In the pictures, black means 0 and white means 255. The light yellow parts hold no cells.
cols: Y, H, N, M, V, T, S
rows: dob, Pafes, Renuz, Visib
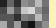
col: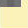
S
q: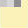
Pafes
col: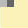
T
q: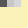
Pafes
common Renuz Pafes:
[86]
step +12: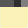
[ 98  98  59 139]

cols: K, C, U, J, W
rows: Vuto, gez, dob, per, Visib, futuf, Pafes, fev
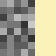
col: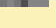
C
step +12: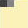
[ 77 145]
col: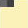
K
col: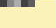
K
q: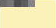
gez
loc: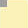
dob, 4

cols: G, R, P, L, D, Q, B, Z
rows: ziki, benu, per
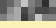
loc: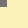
benu, 5
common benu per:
[170]
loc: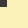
per, 4
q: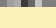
per

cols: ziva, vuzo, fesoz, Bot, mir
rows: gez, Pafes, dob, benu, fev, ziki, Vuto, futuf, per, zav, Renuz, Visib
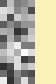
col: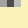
mir
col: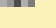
Bot
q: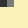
Visib

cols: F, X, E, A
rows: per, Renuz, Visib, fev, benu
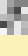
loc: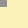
fev, 2
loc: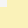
benu, 1
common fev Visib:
[187]
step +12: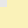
[244]
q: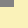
per
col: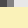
E

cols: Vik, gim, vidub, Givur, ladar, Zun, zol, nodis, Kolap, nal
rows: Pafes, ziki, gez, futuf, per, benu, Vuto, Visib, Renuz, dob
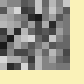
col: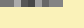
zol
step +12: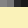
[144 131  54  38]
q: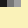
gez
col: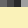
ladar
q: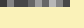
Visib
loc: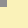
ziki, 9

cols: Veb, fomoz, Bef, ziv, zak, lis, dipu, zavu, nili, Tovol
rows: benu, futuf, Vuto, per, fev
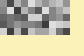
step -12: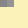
[121 136]
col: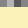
ziv
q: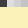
per
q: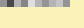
benu
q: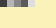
futuf
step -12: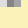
[210 121 152]
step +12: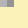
[192 160]

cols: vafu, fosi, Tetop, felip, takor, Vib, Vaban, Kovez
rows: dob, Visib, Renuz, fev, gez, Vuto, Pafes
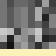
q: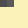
gez
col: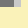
vafu
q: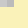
gez
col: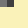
Tetop

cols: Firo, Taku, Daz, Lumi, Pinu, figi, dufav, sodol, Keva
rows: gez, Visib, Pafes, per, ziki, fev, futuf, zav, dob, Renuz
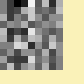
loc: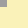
dob, 1
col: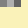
Firo

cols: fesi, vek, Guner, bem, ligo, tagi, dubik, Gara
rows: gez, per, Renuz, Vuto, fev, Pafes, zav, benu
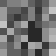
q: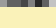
benu
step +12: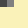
[ 82 140]
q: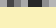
Pafes
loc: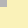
Pafes, 8
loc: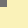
Vuto, 7
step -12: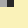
[157  28]

